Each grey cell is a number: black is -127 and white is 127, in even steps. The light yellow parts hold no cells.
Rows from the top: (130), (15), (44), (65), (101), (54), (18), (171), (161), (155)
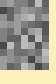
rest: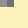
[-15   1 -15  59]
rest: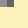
[28 44 59  1 28]
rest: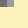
[-28  28  44 -41]

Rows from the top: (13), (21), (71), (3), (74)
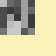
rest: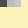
[ 32 -68]
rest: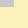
[-39   3]
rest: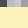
[-68]
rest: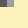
[-52]

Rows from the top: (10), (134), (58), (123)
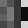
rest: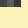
[83]
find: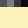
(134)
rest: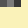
[-115]

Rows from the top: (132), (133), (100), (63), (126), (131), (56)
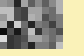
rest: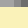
[10]
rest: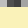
[ 35  -4 -18  49]
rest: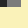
[-32  62]

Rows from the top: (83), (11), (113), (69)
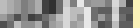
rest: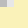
[-17 -33 -33  74 -33 -33]
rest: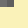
[-33  74 -33 -33]
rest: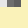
[-33  74 -33 -33]
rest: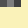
[-47 -17  15  60  87  60  28 103 -17  28 -17  87 -17 -47]
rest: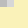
[ 60  28 103 -17  28 -17  87 -17 -47]
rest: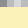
[ 28 103 -17  28 -17  87 -17 -47]

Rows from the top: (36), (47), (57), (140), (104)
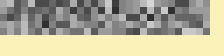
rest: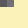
[ 58 -53 -53 -26 -53 -38  43 -53   2 -53  14  72 -65   2  14  27  58  86
  27  14   2 -53 -53  14  43  14]
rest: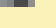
[43 14]
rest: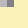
[-26  43 -26  43  14 -13 -13  58 -38  27  27   2   2 -38 -53  58 -13 -26
 -13   2 -38  72  72  58 -13]
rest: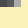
[-53   2 -53  14  72 -65   2  14  27  58  86  27  14   2 -53 -53  14  43
  14]
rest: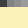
[ 58  86  27  14   2 -53 -53  14  43  14]
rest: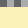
[ 14 -13 -13  58 -38  27  27   2   2 -38 -53  58 -13 -26 -13   2 -38  72
  72  58 -13]
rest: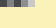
[-65   2  14  27  58  86  27  14   2 -53 -53  14  43  14]

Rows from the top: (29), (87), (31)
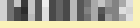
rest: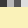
[-54 -28 -54  57 -40 -14  41 -54  28   2  41  94]
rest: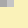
[28  2 41 94]
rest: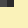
[ 69 -40  94 -54 -28 -54  57 -40   2  41 -40   2   2  94  82]
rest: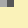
[ 2  2 94 82]
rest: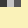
[109 -54 -28 -54  57 -40 -14  41  69  28   2  41  94]
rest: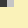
[-40 109 -54 -28 -54  57 -40 -14  41  69  28   2  41  94]

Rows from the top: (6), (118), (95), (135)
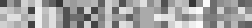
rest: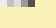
[ 27 -46  80 -60  14  80 -31  95  80  -2  42  42  27 -18  80  27  80 110
 122  14 -18  80  -2  14  95  14]
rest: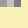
[-2 14 27 42 42 80]
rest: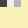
[ 95  27 -46  27 -46  80 -60  14  80 -31  95  80  -2  42  42  27 -18  80
 110  80 110 122  14 -18  80  -2  54 -18 -31]
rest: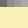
[-31 -18]

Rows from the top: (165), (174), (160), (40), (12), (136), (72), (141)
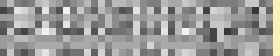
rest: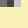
[-72 -44  71  26  -1 -44 -29]
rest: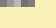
[ 57  11 -13 -29  84  -1  57  -1  84 -29  57 -13  11  71 -29  71  71  57
  -1  -1 -13 -44  57 -13]

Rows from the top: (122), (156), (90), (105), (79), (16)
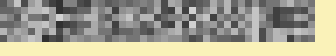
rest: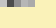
[29 68 54 42]
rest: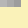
[68 54 42]

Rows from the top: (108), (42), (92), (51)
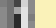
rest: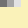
[10]
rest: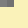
[-58  83  10]
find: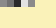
(51)
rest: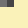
[83 10]
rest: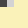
[10]
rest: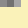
[98 10]

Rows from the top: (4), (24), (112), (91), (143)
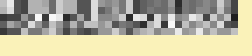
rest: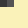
[-43  64  -7  -7  37  76   8 -58  -7 -43 -58 -31  23  23  76  23 -43  23
  50  64   8  37  37 104  23  37 104  23  64  23  23  64]
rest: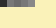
[ -7  76   8 -58]
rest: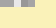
[104  23  64  23  23  64]
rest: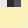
[ 37 -43  91   8   8  23  76 -83 104  91 -71  91   8 104   8  23 104  76
 -58  76   8  64 -97]
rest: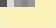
[ -7  76 -58 -31 -19  -7 -19  23 -83  -7 -19  -7   8  -7  76   8 -58]

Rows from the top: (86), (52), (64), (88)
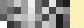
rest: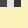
[-99]
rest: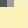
[ 60 -26  73  47 -99 -41]
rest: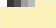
[-26  73  47 -99 -41]

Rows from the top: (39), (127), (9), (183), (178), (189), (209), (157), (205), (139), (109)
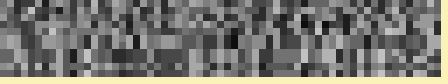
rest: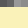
[-13 -55  12 -68  -1  12 -68 -39 -39 -13 -39 -55  12 -13]
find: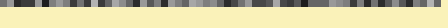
(39)
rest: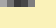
[ 39 -39]

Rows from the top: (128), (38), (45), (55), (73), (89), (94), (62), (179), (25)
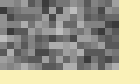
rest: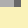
[-10  17 -38  17  46]
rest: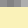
[ 17   3 -38 -38 -23  46  46 -23 -10  17 -38  17  46]

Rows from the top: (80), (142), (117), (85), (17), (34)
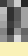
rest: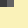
[33]
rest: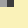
[-27  33]
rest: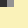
[-27]

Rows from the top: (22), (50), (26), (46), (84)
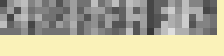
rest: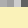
[ 46   3 -13]
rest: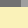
[-29   3  31   3 -13 -29 -13  62 -43  16 -72  16  62  93  46  46   3  16
 -13 -29]

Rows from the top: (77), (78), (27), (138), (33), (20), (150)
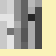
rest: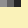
[-54]
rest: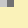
[ 16 -41  43 -54]
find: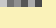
(33)
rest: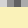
[-54]
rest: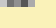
[-54]

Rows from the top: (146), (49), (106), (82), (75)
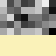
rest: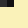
[ -6  -6 -35  -6]
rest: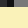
[-35  -6]
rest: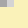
[   9   54   54   70  -20 -125]
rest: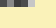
[111 -80]
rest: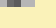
[  70  -20 -110]
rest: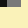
[-35  -6]
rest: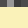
[-20   9  24]

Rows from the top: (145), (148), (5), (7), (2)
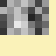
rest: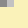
[ 52 -90 -58  25]
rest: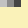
[ 38 -33]
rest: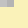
[-90 -58  25]
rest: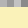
[-58  38 -33]
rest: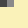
[104  78  -6 -46 -21]

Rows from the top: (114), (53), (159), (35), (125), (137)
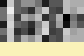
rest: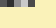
[-65  61  32  61]
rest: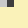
[  45   17   61  -80  -40   45 -126  -13  -65]
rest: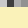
[  61  -80  -40   45 -126  -13  -65]
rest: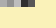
[  45 -126  -13  -65]
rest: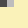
[45 45]
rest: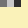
[-53 -96  17  85 -65 -53  73  32  45]
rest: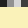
[-53  73  32  45]

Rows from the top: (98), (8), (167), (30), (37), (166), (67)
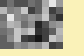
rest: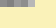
[-63 -47]
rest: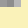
[-63 -47]
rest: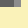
[  1  26  13  55 -63 -47]
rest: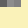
[ 26  13  55 -63 -47]
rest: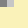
[ 42  70 -78 -63 -31  55]
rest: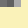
[101  26]
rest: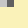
[-78]

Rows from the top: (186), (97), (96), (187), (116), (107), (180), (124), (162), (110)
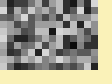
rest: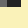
[-52 -10  45 -10  61 -79 -37  16 -22 -79]
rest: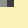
[-37 -10 -37 -37  16]
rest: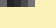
[  2 -37 -65 -22 -52 -10  73 -92]
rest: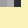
[ 61 -92  73  16]
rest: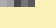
[ 30  30  30  45 -79  61 -92  73  16]
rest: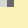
[-92 -92 -52 -10  45 -10  61 -79 -37  16 -22 -79]
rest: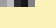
[-79  86]

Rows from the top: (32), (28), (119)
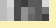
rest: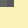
[-65]
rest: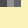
[-37 -65]
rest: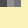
[-37 -10]
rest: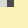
[-65 -37 -37  87]
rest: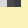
[-37 -37  87]
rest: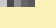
[-65]

